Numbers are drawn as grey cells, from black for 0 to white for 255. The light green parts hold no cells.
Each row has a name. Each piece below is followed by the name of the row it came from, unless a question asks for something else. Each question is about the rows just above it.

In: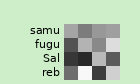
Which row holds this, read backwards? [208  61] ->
reb
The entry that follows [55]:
[41]

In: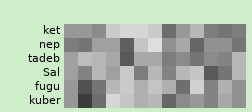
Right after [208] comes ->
[131]
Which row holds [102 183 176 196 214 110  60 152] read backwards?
kuber
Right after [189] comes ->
[183]

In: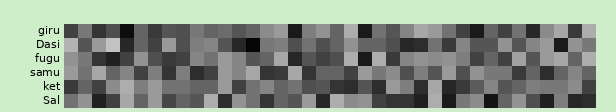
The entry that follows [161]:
[85]
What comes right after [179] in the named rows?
[85]
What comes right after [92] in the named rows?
[133]
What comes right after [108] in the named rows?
[85]
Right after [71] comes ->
[100]

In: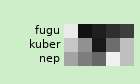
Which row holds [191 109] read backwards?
kuber
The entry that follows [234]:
[17]
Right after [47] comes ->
[61]
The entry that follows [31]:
[47]
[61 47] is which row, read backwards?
fugu

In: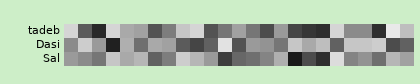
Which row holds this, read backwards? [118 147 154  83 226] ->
Dasi
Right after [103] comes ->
[111]
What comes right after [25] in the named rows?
[76]
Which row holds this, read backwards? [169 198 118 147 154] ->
Dasi
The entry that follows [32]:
[175]
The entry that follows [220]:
[132]
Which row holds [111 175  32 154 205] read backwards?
Dasi

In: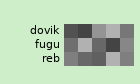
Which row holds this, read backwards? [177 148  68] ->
dovik
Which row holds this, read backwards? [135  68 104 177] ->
fugu
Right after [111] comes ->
[177]
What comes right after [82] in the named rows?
[68]
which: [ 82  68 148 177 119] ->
dovik
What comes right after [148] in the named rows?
[177]
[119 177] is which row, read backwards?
dovik

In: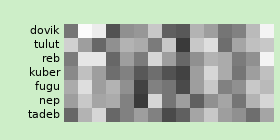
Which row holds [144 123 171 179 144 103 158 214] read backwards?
reb
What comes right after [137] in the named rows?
[192]
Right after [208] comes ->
[158]
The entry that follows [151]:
[200]

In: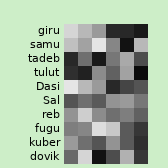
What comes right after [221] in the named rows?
[200]
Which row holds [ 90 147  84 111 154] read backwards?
kuber
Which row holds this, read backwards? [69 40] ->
Dasi
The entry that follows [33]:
[140]

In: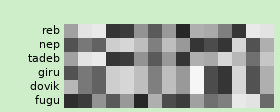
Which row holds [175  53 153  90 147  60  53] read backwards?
tadeb
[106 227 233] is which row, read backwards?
fugu
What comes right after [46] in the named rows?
[60]
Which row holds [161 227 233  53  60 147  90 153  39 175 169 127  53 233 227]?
reb
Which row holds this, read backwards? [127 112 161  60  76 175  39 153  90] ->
fugu
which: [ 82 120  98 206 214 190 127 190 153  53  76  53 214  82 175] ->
nep

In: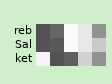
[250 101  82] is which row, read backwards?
reb
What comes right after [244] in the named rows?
[82]
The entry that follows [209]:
[145]
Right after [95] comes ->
[209]

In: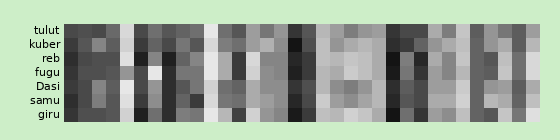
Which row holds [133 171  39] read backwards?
reb
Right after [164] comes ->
[183]
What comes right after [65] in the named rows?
[209]
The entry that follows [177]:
[141]
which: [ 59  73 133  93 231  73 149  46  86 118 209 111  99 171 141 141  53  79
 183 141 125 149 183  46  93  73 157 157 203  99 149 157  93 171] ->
Dasi
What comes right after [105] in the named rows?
[216]
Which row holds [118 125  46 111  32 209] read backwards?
giru

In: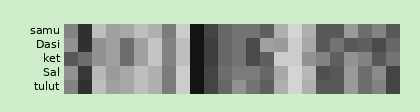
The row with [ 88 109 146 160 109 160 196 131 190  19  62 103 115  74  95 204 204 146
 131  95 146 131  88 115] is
ket
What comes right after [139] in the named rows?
[68]
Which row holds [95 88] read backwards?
Dasi
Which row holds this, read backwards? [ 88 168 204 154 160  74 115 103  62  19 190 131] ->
Dasi
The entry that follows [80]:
[88]
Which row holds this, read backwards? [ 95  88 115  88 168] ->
Dasi

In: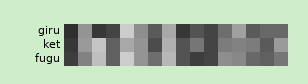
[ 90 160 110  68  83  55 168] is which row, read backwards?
giru
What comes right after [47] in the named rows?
[148]
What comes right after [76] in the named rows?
[176]

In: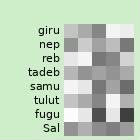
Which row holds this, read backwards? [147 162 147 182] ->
tadeb
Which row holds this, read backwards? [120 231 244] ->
samu
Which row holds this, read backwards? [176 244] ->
tulut
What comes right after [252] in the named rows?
[231]
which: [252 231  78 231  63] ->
fugu
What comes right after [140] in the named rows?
[127]

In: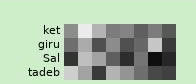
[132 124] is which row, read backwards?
ket
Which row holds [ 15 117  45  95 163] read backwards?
Sal
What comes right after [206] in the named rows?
[163]
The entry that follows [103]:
[198]

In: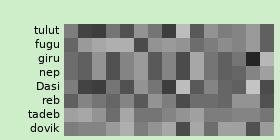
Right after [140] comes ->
[132]
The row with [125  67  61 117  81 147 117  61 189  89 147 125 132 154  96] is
tulut

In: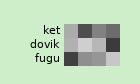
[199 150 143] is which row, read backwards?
fugu
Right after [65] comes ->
[143]
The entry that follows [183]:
[59]
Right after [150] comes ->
[199]
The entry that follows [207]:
[183]
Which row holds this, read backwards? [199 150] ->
fugu

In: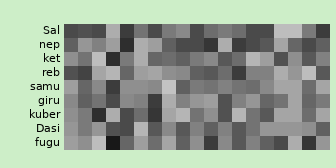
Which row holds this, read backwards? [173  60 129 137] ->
giru
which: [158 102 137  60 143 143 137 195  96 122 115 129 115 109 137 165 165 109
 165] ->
samu
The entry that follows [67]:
[165]
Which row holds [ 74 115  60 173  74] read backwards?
Sal
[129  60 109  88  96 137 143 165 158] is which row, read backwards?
reb

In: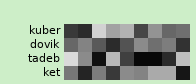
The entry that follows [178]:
[70]
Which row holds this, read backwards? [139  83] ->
dovik
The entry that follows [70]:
[147]
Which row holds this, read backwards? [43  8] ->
tadeb
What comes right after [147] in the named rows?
[103]
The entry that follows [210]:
[162]
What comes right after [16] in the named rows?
[184]

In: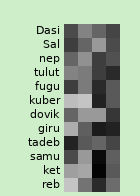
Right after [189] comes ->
[196]
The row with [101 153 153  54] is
dovik
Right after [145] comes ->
[62]
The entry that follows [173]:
[95]
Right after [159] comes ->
[166]
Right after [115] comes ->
[42]
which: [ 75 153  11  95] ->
samu

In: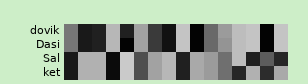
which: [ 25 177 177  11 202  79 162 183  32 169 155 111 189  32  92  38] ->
Sal

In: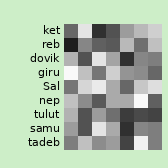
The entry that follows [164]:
[48]
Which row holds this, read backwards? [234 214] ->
Sal
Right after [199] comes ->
[222]
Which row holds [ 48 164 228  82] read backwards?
dovik

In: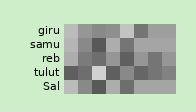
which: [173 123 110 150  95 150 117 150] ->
reb
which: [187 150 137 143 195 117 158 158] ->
giru
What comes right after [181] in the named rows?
[137]
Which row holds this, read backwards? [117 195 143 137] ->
giru
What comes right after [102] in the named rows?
[117]

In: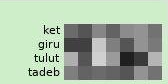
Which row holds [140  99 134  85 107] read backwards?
ket
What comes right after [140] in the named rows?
[147]
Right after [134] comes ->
[99]
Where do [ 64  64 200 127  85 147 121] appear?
giru

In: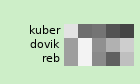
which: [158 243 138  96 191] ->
reb
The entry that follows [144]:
[177]

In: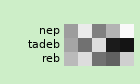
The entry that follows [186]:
[221]
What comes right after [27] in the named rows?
[20]
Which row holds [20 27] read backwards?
tadeb
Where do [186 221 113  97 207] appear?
reb
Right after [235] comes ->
[128]

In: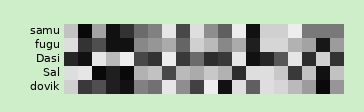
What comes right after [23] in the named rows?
[156]
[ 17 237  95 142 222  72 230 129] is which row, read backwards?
samu
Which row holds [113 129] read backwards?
dovik
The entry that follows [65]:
[237]
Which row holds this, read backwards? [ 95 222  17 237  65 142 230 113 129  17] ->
dovik
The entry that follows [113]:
[230]
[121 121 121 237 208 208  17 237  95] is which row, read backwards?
samu

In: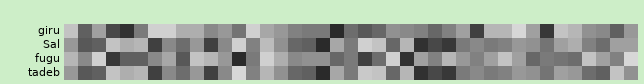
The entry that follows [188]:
[145]
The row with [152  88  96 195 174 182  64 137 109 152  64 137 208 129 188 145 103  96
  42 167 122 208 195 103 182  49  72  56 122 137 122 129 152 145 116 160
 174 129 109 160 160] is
Sal
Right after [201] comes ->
[195]
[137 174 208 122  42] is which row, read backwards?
fugu

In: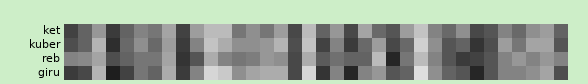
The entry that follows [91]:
[112]
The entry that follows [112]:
[99]
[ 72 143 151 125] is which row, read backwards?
reb
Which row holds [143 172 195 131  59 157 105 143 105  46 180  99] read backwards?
kuber
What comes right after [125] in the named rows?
[151]
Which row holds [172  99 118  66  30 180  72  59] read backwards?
giru
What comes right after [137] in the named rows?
[164]

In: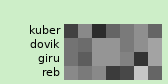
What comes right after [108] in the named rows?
[149]
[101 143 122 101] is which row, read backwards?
kuber
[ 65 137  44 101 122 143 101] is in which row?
kuber
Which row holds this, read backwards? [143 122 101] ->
kuber
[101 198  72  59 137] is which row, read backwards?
reb
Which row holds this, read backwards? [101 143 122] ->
kuber

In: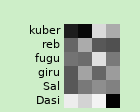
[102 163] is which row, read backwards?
giru
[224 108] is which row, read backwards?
fugu
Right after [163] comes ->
[102]
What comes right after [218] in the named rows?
[171]
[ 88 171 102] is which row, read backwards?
reb
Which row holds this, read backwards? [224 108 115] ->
fugu

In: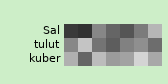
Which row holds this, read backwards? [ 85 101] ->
Sal
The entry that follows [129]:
[143]
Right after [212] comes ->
[168]

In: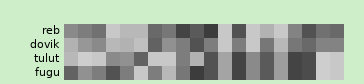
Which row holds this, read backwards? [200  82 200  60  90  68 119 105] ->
reb
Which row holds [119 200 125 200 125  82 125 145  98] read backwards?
dovik
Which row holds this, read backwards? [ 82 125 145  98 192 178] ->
dovik
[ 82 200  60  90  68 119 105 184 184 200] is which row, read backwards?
reb
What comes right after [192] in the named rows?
[98]

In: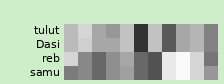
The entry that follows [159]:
[104]
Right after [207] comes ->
[167]
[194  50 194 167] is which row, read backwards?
Dasi

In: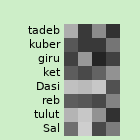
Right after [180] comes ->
[199]
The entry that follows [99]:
[146]

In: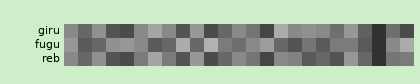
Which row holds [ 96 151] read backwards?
giru
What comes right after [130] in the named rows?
[90]
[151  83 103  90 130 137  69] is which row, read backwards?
reb
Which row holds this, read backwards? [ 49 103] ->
reb
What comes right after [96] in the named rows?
[49]

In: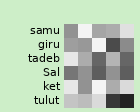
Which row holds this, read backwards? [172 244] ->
ket
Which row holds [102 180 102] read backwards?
tadeb
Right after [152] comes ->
[244]
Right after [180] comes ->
[102]
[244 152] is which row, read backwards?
giru
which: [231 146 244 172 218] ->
ket
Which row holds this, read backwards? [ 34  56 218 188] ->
tulut

